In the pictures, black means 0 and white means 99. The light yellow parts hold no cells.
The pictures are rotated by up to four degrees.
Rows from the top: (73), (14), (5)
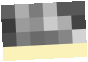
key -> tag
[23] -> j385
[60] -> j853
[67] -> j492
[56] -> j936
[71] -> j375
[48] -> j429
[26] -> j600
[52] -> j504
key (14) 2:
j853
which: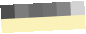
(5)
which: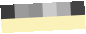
(14)
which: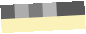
(73)

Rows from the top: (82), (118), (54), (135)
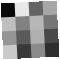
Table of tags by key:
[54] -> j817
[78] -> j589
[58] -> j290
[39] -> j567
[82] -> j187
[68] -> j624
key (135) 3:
j817
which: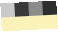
(135)
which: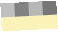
(118)

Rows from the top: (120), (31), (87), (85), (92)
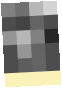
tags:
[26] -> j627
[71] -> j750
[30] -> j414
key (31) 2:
j627
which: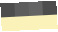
(92)

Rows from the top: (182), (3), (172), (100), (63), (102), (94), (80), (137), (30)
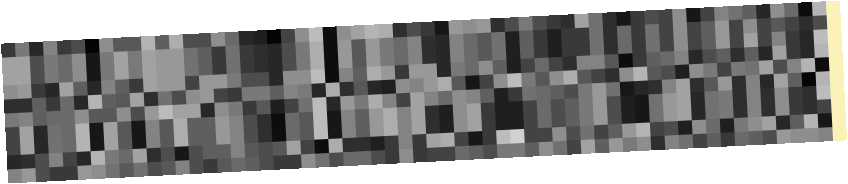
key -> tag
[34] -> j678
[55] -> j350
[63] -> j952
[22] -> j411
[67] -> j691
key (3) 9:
j952
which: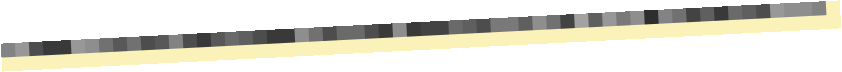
(30)
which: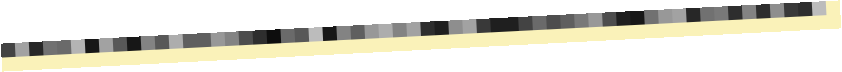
(94)
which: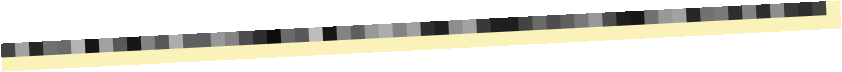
(80)
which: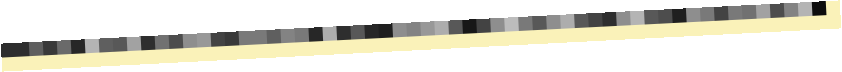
(63)
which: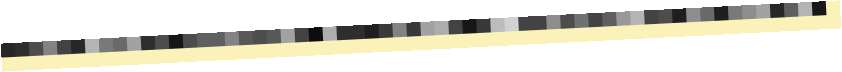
(137)
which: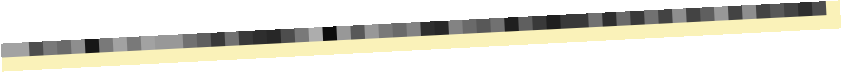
(3)

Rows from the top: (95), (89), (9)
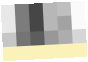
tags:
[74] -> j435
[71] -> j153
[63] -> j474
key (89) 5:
j474
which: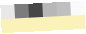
(95)

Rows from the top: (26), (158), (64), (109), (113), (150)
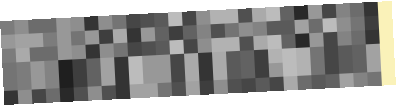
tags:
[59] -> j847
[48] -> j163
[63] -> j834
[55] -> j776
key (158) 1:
j847
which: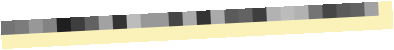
(109)
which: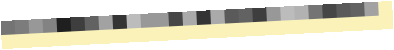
(113)
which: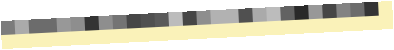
(64)
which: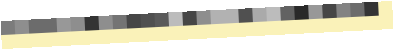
(26)
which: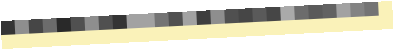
(150)

